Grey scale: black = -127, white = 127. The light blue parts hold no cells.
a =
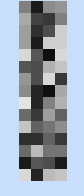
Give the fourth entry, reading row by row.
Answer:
21
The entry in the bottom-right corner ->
68
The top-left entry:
0
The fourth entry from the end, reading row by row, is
88
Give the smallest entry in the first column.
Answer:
-101
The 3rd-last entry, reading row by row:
-91
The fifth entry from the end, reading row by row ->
-101
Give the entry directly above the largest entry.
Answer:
12
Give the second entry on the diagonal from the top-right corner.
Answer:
-71
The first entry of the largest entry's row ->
100
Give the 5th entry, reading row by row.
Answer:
40

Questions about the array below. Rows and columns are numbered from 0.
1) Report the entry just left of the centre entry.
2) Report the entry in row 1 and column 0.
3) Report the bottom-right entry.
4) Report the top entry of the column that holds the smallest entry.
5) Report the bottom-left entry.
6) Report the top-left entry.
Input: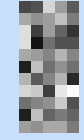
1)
64
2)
40
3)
-4
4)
-46
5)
29
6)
-55

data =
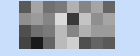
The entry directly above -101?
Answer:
-15
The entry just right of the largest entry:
-70
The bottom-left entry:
-60
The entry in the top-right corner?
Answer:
-27
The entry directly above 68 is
5
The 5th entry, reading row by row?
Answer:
49
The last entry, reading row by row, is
-38
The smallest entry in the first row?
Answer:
-38
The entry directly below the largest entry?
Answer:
58
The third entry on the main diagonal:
-5

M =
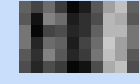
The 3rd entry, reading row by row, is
-19
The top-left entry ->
-30
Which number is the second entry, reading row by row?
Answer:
-59
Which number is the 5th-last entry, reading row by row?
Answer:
-109
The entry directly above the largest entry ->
55
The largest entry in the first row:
64
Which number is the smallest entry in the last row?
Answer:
-120
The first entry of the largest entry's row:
-10
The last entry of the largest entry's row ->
-10
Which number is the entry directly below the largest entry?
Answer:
64
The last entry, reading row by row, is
-50
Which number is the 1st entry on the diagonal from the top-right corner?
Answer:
-30
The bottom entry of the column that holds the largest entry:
43
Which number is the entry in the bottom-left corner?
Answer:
-50

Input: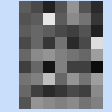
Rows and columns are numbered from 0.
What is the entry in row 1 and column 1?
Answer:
-35
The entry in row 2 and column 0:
-35
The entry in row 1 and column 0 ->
-44
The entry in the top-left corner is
-35
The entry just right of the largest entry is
-35
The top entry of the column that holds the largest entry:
-94
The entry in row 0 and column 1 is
-54
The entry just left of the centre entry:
20
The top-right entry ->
-85
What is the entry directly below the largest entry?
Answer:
-35
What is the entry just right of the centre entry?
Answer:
-12
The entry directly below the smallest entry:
30
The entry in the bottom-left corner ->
-44
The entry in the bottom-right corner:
0
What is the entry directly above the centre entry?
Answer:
-12
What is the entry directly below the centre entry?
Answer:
0

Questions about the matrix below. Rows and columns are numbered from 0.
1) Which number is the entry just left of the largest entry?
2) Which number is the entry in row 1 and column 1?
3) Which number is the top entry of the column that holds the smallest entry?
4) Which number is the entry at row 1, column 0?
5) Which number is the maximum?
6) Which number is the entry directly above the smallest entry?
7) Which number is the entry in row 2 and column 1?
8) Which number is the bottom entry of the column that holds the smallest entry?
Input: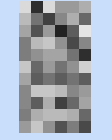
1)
-34
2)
-12
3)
26
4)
58
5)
101
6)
7
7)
-45
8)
-45

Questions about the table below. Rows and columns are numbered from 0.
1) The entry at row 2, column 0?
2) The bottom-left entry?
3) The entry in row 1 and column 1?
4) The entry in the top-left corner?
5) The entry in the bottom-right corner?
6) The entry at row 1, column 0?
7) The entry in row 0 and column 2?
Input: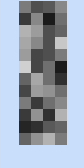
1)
50
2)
-27
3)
8
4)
-4
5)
-4
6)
-69
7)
-38
